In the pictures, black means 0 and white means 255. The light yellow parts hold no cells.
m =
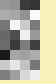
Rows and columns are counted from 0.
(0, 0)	154
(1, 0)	171
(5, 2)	161
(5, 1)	166
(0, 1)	146
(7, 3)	238
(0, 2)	59
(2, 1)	244
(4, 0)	107
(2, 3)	122

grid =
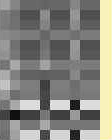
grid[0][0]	162
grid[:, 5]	[104, 79, 92, 123, 80, 87, 123, 98, 125, 121, 220, 64, 117, 213]
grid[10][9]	220
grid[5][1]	119
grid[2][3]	92
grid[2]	[122, 113, 92, 92, 132, 92, 92, 139, 92, 92]
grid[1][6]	79
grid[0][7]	134
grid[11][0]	67
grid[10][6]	220
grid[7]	[170, 129, 98, 98, 95, 98, 98, 136, 98, 98]
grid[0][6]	104
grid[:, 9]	[104, 79, 92, 123, 80, 87, 123, 98, 125, 121, 220, 64, 117, 213]
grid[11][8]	64
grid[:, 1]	[133, 111, 113, 131, 112, 119, 168, 129, 148, 110, 168, 16, 168, 161]
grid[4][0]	153
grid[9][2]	121
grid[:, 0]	[162, 125, 122, 138, 153, 146, 117, 170, 194, 152, 117, 67, 117, 110]
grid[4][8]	80
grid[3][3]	123
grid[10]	[117, 168, 220, 220, 66, 220, 220, 30, 220, 220]
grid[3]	[138, 131, 123, 123, 103, 123, 123, 113, 123, 123]
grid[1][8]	79
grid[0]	[162, 133, 104, 104, 101, 104, 104, 134, 104, 104]
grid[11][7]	154

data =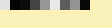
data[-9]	225
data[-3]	93
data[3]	67

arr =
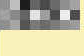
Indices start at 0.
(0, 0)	148
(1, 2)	100
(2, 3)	122
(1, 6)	235
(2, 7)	155
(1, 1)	137
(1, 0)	162

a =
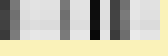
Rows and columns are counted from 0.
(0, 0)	58
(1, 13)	229
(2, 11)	68
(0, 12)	113
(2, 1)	118
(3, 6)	122
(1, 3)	226
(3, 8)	231
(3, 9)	8
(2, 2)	217
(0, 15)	225
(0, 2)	223
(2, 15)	219
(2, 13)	224
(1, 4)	224
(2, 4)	219
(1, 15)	224
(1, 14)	223
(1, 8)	226

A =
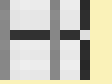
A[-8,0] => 132
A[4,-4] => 138
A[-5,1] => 51
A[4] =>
[138, 233, 237, 236, 235, 138, 236, 237, 40]
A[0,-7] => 237
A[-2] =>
[135, 234, 238, 236, 236, 135, 237, 238, 39]
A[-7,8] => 46
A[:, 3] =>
[235, 230, 230, 49, 236, 231, 236, 231]
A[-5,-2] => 48
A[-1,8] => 45
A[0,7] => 237
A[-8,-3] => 235
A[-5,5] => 135
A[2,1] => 228
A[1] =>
[139, 227, 231, 230, 229, 139, 230, 231, 46]
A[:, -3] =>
[235, 230, 230, 49, 236, 231, 237, 231]
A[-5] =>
[134, 51, 48, 49, 49, 135, 49, 48, 223]
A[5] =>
[134, 228, 232, 231, 230, 133, 231, 232, 45]
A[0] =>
[132, 233, 237, 235, 235, 131, 235, 237, 41]
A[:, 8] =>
[41, 46, 46, 223, 40, 45, 39, 45]
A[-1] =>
[137, 229, 232, 231, 230, 136, 231, 232, 45]

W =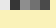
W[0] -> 232
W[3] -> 113
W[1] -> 54

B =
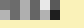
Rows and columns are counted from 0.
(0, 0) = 116
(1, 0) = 180
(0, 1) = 108
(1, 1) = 108

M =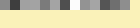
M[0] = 138
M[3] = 163
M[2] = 161

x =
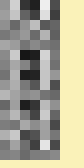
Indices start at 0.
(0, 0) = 148
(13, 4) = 160
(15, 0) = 129
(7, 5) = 151
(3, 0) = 120
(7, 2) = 30
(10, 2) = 30
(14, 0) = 119
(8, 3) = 86
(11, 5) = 101
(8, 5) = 78
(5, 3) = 30
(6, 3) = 70
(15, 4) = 128
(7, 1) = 180
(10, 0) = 103
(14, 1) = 162
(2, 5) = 101
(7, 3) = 35
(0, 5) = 77
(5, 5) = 122
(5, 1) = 202
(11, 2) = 122
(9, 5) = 105
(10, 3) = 53
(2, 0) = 144

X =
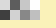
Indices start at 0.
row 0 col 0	218
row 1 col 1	210
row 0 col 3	254
